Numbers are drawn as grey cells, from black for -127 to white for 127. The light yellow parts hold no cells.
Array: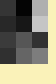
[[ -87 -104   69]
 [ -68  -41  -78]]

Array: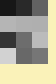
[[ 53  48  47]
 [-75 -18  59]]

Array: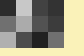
[[-15  43 -45]
 [ 48 -51 -94]]

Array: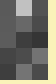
[[-36 -23 -52]
 [-35 -65 -74]]

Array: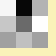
[[ 71 -21 126]
 [ 32  64  33]]

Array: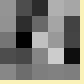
[[  18  -82  -22]
 [ -10 -126   64]]

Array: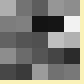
[[  -2    0 -108]
 [ -29  -43  -47]]

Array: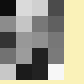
[[ 12  69  -7]
 [-75  24  16]]

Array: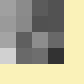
[[ 26   9 -46]
 [ 36 -32  13]]
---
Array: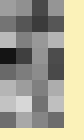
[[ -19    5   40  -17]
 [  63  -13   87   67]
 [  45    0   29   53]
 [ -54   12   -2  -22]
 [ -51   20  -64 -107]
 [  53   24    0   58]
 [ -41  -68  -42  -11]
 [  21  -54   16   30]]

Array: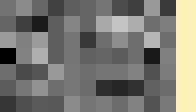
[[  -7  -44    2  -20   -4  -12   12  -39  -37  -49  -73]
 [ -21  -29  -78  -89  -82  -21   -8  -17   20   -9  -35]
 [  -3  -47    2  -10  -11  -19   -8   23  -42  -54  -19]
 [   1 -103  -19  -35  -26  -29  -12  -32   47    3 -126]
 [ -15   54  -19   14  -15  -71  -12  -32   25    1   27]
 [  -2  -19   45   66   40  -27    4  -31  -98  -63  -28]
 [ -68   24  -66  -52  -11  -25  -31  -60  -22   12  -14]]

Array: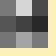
[[ -7  36 -12]
 [-87 -60 -41]
 [-53  85  -7]]

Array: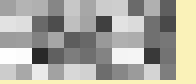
[[ -1  84  27   7 -18  81  88  34 106  40  76]
 [-12 -70 117 116   3 -16  -2 -31 -86 124 126]
 [ -8 -15  45  48  25 -23 -34  38   1  30  28]
 [-54 -15  91  98 -63  36  63 -50 -22  94  98]
 [-32  48 -21  78  76  39  71   6  48  52  33]]

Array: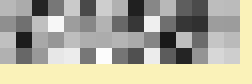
[[  78   87   20  -91  -35  108  -47  -10  124   -8  108  103   25  -24
    49]
 [  58   69  -20   62 -102    5   42   52   44   46   62   22   40  -99
    64]
 [  28   29  -79  -73  -16  111  -72  -23   51    7   29  119   64  -15
    15]
 [  59   61  -52  -33   56    7  -95   49   78  -54   74   -8  -91   43
    56]]

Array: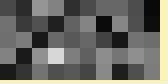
[[  -4  -47  -96    8  -59  -40  -48  -12  -75 -101]
 [  -1   14   -9   12  -30   -2   88   16 -101    3]
 [ -19  -11 -106  -60  -25  -40  -22 -103   -3  -15]
 [-113  -47    7 -116    5  -29  -95  -45  -69  -14]
 [-119  -49  -24  -25  -53  -79    2   22  -85  -55]]
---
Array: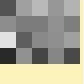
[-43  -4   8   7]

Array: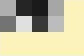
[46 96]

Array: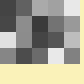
[-59  13 -58 105]

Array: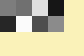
[ -2 123]

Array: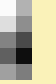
[123  14]

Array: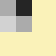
[44 43]

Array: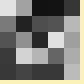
[ 98 -93 -89 -27  59]

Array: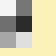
[116 -84]

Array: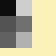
[-114  -15]
